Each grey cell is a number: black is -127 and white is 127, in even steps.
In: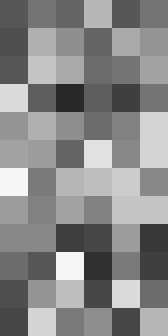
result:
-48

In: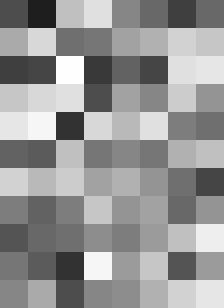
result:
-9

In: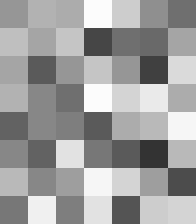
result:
57

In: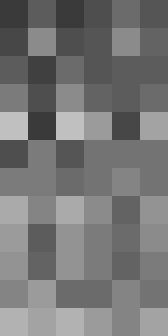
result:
4

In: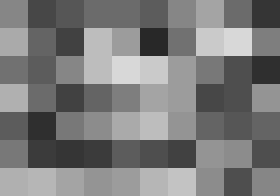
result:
-7

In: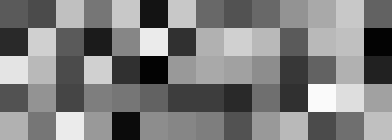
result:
-45

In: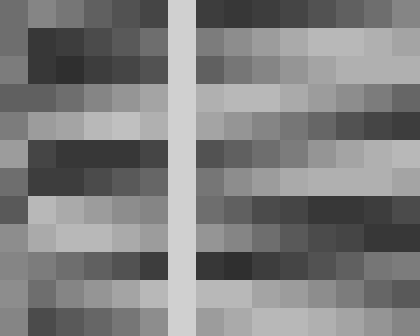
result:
13

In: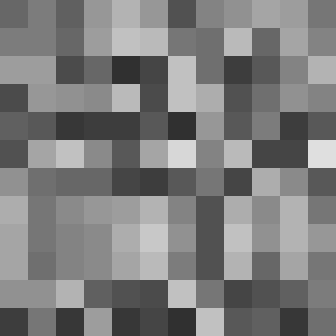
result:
17
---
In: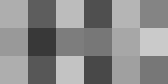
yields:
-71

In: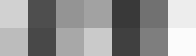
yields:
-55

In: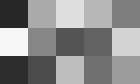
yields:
6

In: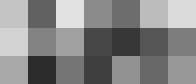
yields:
3

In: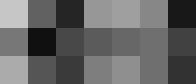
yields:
-111

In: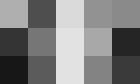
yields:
-9
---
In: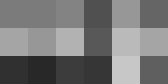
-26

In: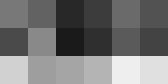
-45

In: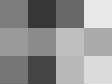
104

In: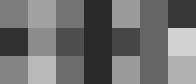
-71

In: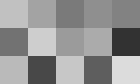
2

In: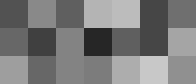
-16

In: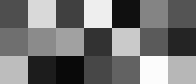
-43

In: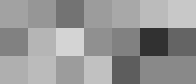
72
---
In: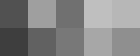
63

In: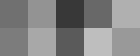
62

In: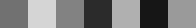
85

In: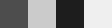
111

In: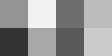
114

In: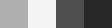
117

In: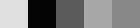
94

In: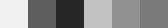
112

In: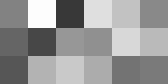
125

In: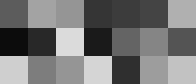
91
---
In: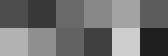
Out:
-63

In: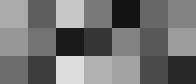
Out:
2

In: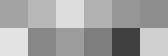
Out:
-1

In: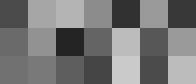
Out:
60

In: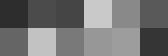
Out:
23

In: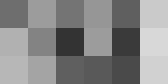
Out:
28

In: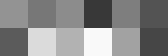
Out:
121

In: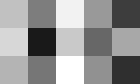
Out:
73

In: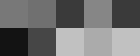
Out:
65

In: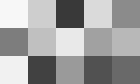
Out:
105
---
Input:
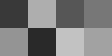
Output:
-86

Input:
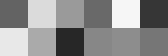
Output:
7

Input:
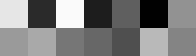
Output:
-48

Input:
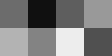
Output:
3

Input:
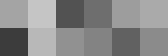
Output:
3

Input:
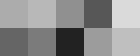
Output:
-93

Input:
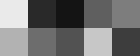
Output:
-45

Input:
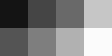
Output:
-1

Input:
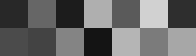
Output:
53

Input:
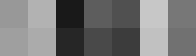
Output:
-67
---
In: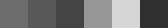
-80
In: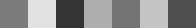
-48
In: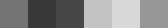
23
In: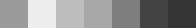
-75
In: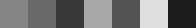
-98
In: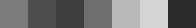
-84
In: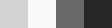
-89
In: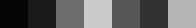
54
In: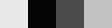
66
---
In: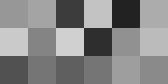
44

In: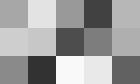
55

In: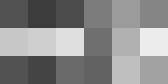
5

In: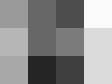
122

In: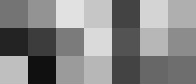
47

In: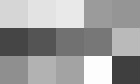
21

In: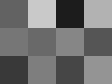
50

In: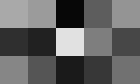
20

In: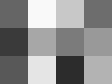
-18
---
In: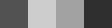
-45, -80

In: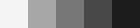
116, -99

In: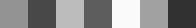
19, -78

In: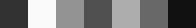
-77, -110

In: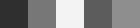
-80, 14

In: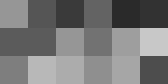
22, -50

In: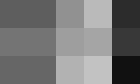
-33, -110

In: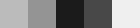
59, 111
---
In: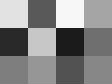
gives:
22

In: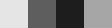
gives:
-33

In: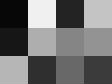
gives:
-80

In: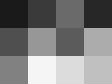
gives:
117

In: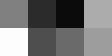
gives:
-49

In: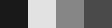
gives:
98

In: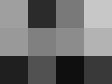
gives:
-46

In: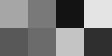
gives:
-20
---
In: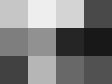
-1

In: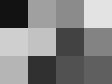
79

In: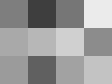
41

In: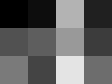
-46

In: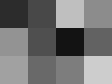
19

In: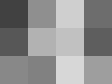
-40

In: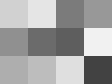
16

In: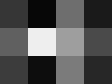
-31

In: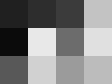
-116

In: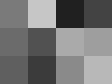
-20
